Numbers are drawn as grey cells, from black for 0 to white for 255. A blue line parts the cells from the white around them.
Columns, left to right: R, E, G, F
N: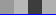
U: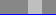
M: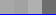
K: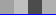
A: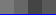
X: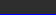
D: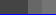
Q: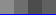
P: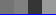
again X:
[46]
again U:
[135]

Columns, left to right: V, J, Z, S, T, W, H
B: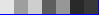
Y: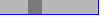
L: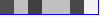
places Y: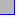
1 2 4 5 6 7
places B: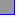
5
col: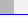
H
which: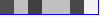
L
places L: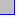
2 4 5
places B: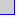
3

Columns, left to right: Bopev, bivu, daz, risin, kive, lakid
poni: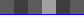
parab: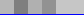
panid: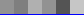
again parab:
[198]
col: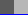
Bopev
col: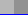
Bopev
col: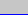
lakid
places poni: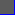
1 3 6

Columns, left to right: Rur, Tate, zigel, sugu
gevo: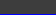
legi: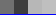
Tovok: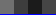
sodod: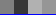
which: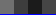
Tovok
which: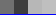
legi
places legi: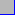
3
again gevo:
[61]
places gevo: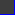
1 2 3 4

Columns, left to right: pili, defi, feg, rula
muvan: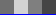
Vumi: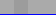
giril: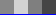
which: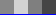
giril
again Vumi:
[170]
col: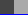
rula

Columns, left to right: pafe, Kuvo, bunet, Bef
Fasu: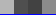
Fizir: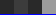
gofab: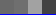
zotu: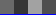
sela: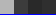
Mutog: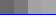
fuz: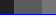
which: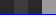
Fizir
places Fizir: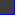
2
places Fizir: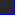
1 3

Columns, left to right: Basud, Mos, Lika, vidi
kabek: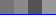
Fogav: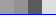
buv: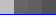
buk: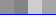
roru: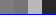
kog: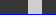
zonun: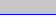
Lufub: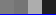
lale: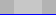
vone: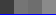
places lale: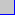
2 3
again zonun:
[199]
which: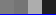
Lufub
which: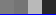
roru
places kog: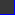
1 2 4

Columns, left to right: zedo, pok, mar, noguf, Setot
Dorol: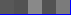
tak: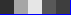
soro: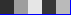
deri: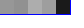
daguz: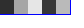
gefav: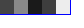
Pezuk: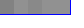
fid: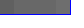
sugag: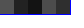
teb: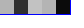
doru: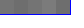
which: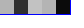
teb
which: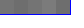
doru
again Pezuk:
[145]

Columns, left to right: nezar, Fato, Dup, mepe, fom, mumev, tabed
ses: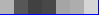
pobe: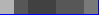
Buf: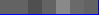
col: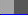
fom
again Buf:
[99]
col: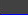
Dup
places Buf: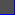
3
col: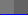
tabed
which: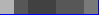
pobe

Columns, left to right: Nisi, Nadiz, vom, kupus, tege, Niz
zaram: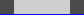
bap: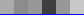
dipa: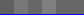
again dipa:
[103]
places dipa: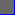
3 5 6
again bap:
[152]
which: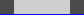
zaram
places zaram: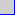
2 3 4 5

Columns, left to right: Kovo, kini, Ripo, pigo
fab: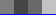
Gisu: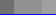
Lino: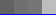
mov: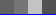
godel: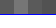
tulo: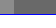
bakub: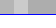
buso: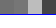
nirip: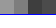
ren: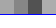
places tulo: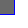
2 3 4
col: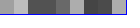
pigo
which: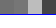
buso
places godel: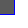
1 3
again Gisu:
[146]
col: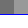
Kovo
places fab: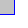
4

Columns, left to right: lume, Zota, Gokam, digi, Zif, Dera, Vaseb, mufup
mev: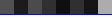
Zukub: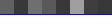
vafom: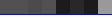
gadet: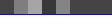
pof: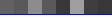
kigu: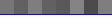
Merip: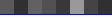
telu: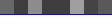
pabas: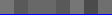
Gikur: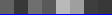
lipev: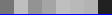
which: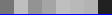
lipev
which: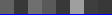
Zukub
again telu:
[62]
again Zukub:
[56]
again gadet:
[68]
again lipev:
[191]

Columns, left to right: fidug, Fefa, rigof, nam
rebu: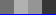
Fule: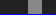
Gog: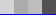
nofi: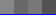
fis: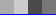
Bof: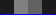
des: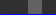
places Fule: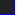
1 2 4
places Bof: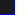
1 4
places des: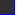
1 2 4

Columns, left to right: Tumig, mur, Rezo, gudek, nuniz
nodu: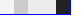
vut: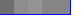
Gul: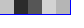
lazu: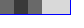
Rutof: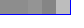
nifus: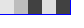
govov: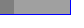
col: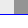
Rezo
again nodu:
[236]
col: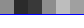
mur
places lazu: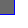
1 3
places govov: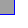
2 3 4 5
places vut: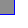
2
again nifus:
[65]

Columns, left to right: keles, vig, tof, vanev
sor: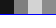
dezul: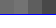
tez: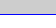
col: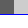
tof
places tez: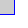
1 2 3 4

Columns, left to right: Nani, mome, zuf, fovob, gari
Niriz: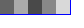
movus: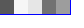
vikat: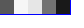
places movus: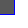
1
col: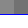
fovob
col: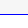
mome

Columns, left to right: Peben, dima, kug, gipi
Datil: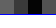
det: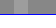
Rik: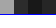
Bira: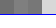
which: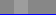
det
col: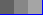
Peben
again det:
[135]
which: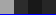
Rik

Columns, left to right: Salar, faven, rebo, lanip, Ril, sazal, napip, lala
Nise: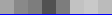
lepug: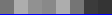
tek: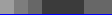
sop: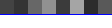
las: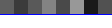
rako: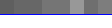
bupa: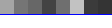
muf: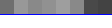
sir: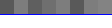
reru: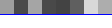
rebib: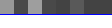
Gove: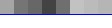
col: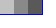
sazal
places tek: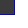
4 5 6
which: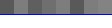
sir
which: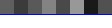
las
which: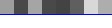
reru
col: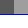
Salar
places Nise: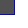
4

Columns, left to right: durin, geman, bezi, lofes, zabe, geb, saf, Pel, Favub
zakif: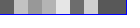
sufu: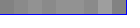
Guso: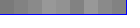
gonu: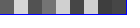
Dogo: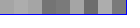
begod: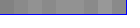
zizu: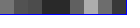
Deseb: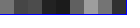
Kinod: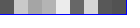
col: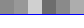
saf
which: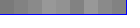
Guso
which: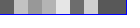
zakif
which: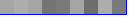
Dogo

